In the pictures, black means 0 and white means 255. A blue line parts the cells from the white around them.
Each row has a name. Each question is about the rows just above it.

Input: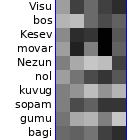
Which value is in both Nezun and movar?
[127]
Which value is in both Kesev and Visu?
[44]
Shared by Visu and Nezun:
[64]
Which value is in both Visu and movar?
[158]
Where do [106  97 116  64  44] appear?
bagi

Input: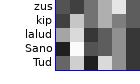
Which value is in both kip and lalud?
[93]
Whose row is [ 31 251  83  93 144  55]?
Sano
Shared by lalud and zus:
[93]
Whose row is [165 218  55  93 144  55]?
lalud
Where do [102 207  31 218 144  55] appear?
Tud

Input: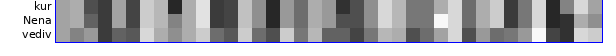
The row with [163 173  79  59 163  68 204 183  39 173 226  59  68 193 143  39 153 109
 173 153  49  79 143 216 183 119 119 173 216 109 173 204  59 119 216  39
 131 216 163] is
kur
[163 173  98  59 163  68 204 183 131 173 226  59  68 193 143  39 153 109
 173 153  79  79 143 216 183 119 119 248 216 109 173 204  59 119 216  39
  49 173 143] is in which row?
Nena
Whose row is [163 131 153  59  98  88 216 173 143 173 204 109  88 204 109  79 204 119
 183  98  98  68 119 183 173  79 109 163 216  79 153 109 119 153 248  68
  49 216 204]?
vediv

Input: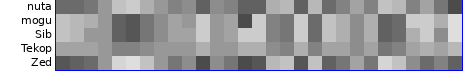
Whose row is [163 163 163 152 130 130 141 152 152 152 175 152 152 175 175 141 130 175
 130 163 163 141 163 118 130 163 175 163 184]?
Tekop
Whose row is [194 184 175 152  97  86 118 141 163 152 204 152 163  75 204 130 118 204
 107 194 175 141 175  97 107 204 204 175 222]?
mogu
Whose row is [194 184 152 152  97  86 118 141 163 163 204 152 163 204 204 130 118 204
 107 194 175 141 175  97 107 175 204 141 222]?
Sib
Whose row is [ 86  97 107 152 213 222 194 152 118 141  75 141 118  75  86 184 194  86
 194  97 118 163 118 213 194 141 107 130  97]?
Zed

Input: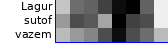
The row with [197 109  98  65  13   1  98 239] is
Lagur
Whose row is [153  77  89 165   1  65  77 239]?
sutof
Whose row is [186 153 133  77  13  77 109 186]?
vazem

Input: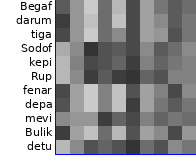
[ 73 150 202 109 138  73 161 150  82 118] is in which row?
tiga
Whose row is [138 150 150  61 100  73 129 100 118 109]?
mevi

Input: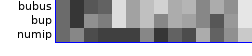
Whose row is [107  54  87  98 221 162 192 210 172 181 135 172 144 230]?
bubus
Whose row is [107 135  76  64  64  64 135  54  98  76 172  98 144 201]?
numip

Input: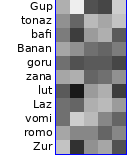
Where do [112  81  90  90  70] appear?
goru
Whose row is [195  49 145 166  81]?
Zur
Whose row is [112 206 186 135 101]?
vomi
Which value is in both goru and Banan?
[112]

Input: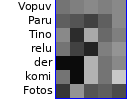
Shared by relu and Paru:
[65]
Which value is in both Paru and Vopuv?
[137]
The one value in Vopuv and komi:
[116]
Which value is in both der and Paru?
[137]
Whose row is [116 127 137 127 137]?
Vopuv
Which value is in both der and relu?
[116]
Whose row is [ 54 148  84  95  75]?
Fotos

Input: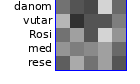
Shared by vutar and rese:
[84]
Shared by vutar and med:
[126]
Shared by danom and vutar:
[84]
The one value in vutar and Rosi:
[84]

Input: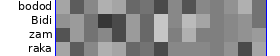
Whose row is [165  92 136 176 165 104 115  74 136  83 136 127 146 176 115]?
bodod
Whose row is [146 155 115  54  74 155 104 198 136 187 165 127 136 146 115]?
Bidi
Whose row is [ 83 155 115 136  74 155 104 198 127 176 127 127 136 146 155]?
zam

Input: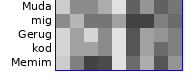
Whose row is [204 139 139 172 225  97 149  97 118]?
Muda
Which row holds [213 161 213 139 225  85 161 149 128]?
Gerug
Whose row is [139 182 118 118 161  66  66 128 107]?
mig
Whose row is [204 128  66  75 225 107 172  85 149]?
Memim

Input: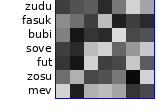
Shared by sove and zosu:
[210]
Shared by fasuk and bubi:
[42]
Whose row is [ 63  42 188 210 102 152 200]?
sove
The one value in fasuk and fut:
[63]
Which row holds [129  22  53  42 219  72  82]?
bubi
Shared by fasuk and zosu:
[111]

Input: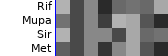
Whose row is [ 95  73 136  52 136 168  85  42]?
Met
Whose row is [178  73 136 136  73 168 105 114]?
Sir
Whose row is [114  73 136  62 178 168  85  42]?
Mupa

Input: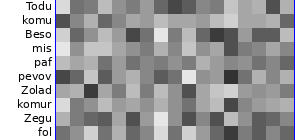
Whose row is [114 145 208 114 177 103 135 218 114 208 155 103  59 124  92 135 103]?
fol
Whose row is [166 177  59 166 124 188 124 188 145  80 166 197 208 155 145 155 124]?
Zolad
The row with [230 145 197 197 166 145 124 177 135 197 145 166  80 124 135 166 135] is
mis
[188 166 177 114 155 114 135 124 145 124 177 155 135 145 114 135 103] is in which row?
paf

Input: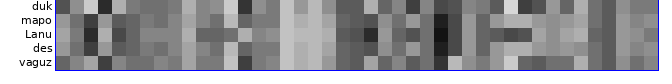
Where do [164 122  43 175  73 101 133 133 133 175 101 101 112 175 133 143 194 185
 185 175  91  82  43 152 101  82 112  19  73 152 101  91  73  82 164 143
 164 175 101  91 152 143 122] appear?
Lanu
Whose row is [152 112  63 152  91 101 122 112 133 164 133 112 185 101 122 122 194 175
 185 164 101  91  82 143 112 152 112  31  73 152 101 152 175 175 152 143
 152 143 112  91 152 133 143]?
des

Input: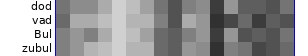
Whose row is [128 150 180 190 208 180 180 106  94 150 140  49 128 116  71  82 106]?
zubul
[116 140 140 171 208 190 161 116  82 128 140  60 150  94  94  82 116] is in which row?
dod

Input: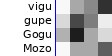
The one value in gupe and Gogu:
[217]
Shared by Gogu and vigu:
[168]
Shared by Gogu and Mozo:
[168]
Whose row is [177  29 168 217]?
Gogu
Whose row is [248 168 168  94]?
Mozo

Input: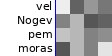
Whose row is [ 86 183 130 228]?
moras
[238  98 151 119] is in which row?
vel
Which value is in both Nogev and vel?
[98]
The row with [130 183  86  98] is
Nogev
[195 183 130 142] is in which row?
pem

